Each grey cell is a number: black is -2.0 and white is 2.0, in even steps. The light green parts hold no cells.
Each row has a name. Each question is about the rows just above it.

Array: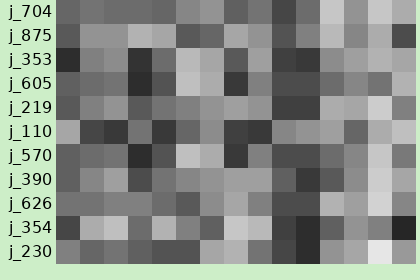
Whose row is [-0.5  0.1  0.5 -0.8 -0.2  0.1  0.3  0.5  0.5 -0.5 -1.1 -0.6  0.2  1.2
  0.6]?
j_390
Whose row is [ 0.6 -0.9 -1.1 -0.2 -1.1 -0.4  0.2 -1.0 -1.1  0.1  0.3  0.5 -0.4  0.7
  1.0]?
j_110
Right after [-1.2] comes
[-0.3]
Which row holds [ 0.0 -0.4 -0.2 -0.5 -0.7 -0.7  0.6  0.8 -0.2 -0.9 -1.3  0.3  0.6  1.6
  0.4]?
j_230

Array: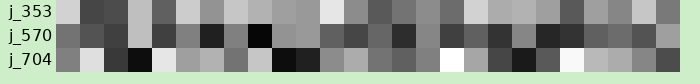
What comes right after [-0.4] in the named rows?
[-1.3]
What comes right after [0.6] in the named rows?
[-0.9]
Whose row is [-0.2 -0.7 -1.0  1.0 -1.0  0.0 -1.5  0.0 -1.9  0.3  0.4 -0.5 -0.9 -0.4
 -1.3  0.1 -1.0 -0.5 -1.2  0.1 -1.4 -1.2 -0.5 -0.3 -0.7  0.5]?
j_570

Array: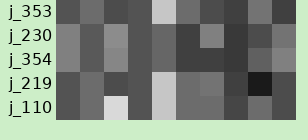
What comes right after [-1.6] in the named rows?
[-0.8]
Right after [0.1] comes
[-0.7]
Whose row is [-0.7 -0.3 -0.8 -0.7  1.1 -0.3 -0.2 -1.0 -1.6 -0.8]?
j_219
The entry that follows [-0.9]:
[-0.3]

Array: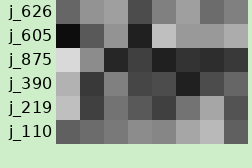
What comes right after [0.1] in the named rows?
[0.6]
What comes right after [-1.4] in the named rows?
[-1.0]
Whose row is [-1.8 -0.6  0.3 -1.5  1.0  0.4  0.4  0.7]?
j_605
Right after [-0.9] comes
[-0.8]

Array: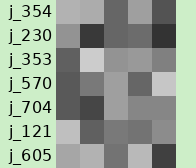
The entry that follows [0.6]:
[0.8]
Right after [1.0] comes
[-0.5]
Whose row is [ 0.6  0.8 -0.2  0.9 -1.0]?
j_605
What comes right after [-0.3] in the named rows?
[-1.2]

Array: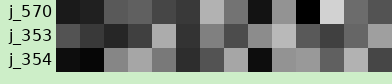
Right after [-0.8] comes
[0.2]
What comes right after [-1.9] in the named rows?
[0.1]
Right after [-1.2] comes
[0.0]
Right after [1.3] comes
[-0.3]

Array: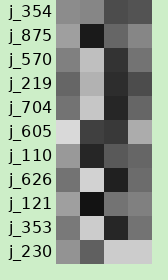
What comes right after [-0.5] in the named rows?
[1.2]
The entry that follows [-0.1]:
[1.2]
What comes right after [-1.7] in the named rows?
[-0.2]
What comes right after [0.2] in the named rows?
[0.1]
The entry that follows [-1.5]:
[-0.3]

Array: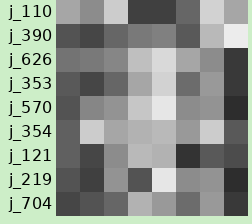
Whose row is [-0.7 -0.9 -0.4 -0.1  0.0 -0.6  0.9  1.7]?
j_390
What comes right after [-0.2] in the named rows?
[-0.1]
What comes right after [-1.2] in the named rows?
[-0.6]
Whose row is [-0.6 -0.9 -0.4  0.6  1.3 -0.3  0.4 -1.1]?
j_353
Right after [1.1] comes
[1.6]
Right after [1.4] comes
[0.6]
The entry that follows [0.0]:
[-0.6]

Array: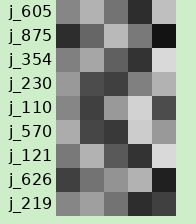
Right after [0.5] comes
[-0.2]
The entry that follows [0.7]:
[-0.9]
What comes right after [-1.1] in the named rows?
[1.2]
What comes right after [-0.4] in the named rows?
[0.9]

